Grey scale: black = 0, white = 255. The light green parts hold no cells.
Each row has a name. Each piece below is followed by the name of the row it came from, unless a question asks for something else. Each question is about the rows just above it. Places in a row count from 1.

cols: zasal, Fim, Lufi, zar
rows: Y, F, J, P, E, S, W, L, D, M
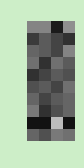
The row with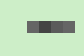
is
W
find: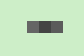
W
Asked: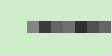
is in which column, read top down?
zasal
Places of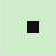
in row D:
1 2 4

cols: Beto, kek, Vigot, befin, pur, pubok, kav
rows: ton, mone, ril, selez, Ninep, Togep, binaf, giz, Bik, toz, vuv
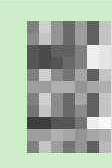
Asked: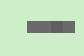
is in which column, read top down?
befin
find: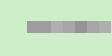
toz

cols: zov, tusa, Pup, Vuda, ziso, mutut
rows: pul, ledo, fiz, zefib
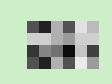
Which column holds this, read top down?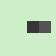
zov
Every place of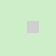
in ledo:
1 2 5 6

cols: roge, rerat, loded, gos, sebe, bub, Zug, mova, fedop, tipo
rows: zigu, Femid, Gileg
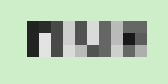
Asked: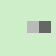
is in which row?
zigu
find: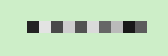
Femid
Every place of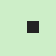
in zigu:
1

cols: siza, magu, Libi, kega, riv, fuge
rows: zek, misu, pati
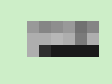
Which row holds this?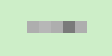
misu
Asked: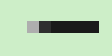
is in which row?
pati
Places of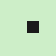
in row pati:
3 4 5 6
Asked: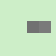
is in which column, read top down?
riv
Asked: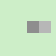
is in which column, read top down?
Libi
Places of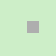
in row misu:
1 2 4 6

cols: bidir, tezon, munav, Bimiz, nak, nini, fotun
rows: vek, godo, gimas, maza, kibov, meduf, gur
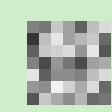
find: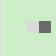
meduf
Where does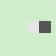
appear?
gimas
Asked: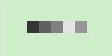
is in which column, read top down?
bidir
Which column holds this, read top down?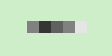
bidir

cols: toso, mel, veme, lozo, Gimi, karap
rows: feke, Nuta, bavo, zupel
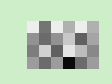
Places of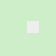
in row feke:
1 3 5
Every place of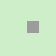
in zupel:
1 3 6

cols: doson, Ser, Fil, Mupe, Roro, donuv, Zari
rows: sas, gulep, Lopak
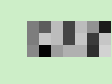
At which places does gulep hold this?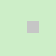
2 5 7
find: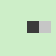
gulep
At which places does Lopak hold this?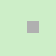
4 5

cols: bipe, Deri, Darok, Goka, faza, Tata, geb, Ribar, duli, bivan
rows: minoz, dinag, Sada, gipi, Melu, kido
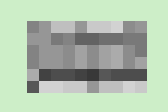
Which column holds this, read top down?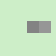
bipe
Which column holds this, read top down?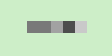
bivan
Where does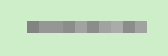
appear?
gipi
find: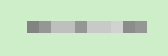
minoz
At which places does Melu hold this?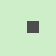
3 4 8 9 10
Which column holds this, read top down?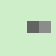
Tata
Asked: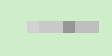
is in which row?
kido

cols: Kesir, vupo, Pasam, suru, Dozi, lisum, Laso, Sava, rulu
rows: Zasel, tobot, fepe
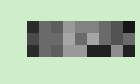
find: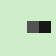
Zasel
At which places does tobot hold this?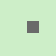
2 3 5 7 9
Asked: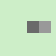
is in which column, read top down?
Dozi
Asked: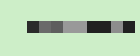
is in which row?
fepe
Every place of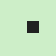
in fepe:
6 7 9
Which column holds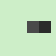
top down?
Kesir

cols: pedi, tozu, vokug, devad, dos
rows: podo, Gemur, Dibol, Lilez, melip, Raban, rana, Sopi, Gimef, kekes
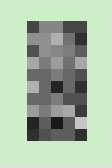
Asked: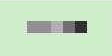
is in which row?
Gemur
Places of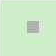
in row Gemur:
3
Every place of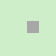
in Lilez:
1 5
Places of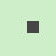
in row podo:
1 4 5
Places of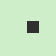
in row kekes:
1 5

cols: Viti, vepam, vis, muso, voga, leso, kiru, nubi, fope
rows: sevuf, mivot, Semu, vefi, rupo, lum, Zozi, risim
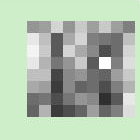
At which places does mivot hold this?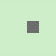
8
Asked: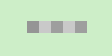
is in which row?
sevuf
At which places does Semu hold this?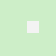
1
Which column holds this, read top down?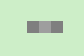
nubi
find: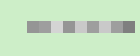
sevuf

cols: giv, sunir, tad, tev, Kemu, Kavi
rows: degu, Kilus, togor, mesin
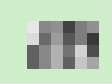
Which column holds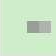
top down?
tad
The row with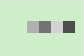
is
togor
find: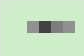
degu

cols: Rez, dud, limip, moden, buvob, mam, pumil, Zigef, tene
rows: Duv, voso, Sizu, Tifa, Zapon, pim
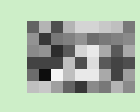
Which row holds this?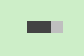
Tifa
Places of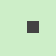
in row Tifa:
1 2 3 8
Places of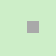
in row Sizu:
7 9
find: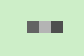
Duv
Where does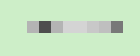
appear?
Duv
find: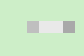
Zapon
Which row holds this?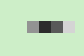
Sizu

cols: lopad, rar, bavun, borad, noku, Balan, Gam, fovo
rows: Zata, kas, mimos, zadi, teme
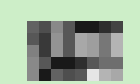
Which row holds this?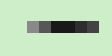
Zata
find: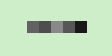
Zata
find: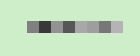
mimos
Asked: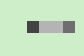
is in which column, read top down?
fovo
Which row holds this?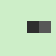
zadi

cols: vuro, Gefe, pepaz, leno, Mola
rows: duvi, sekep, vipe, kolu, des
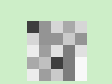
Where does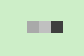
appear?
kolu
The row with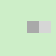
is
duvi
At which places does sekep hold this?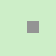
2 3 5
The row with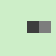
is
kolu
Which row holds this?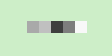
kolu
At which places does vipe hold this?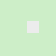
1
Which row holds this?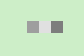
vipe

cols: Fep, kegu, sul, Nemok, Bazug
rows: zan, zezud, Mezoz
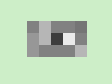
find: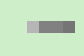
zan
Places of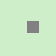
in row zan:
1 3 4
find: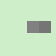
zan
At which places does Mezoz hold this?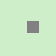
2 3 4
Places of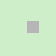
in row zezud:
2
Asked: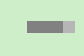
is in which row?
Mezoz

